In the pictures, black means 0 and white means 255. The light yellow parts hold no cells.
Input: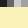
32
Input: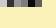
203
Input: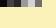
10
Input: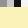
146
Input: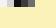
243
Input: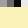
160
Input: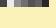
68
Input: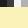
31
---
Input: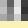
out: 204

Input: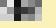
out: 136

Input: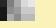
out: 186

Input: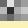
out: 143

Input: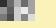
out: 134

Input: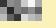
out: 187

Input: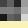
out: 84

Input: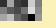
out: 6

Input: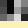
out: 217
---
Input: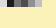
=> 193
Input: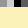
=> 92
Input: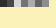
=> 141
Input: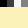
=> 129
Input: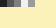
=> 155
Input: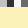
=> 105
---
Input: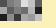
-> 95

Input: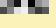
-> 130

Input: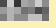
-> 179

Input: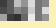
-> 91

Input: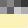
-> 96

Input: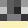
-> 93

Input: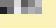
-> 106
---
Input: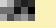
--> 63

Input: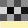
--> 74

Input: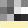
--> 199

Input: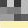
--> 53

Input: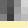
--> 143

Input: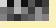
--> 170

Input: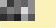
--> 113

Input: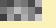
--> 131
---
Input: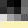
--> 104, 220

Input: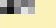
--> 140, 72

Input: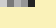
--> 35, 206

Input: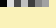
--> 162, 5

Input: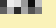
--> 192, 97

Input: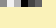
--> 100, 140

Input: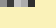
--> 46, 144

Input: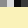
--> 58, 140

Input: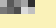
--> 47, 119
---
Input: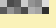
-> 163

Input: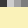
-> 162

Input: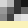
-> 213

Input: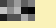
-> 169

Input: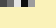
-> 13

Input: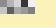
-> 152
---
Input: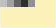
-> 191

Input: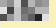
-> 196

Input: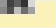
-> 136

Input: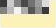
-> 243

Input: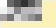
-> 118

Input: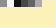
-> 247

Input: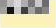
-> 201

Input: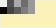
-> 8
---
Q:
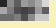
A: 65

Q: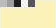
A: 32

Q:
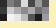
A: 139

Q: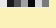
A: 161

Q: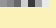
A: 207

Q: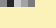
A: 203

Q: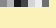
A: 69
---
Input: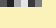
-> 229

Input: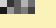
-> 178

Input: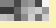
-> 140

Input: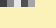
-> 80

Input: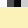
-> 206

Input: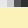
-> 48

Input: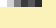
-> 60
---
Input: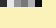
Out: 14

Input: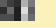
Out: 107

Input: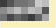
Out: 165

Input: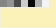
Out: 244

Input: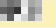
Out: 209

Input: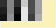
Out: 174

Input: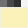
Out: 244
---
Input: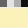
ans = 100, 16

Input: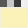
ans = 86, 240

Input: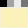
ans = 1, 118

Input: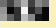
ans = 110, 8

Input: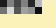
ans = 27, 14

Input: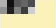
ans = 176, 205
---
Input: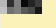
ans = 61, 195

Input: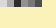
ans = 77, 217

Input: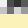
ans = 89, 196

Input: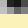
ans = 75, 193

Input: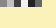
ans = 103, 135

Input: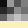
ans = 126, 96

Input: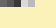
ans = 186, 102

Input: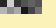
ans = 83, 181

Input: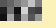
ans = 125, 17
